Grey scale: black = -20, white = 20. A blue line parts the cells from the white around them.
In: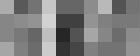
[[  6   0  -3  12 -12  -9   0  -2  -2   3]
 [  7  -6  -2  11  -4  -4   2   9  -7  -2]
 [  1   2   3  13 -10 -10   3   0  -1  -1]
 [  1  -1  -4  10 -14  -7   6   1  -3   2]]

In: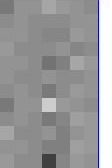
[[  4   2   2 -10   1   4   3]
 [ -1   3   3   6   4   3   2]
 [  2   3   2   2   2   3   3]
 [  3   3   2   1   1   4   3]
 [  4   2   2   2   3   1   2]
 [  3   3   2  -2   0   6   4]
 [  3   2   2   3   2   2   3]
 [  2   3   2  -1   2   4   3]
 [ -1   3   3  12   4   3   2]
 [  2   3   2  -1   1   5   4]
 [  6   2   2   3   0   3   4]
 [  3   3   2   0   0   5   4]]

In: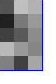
[[  0 -10   6]
 [ -7  10   8]
 [-15  -1   4]
 [-10  -6   2]
 [  9   4   1]]

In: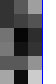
[[  6 -18  12]
 [-12  -6   5]
 [-12 -10  -7]
 [ -2 -19 -13]
 [ -1 -17 -12]
 [ -6  -6   3]]

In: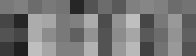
[[-11 -15  10   6   0   0   8  -7   4   9 -10  -2   4  -7]
 [ -1   0  -3  -1  -2 -14  -7  -3  -6   0   1   0  -3  -2]
 [ -9 -14   7   6  -1   0   7  -8   3  10  -9  -1   4  -6]
 [ -7  -9   7   2  -1  -5   3  -7   2   6  -6  -3   3  -5]]

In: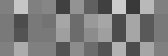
[[  0   7   0   0  -7   2  -3  -7   8  -8   6   0]
 [  0  11   0   1 -10   3  -5 -10  12 -11   9   0]
 [ -1  -8  -1  -2   6  -3   4   6  -8   6  -6  -1]
 [ -1  -7  -1  -1   5  -3   2   5  -8   6  -6  -1]]
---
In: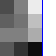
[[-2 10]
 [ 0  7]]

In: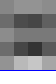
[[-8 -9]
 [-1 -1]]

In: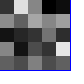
[[ -5   6]
 [-14 -12]]

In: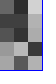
[[-10   8]
 [-12   7]]

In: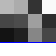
[[ -8   5]
 [-15   1]]

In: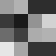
[[-16   3]
 [-10   7]]
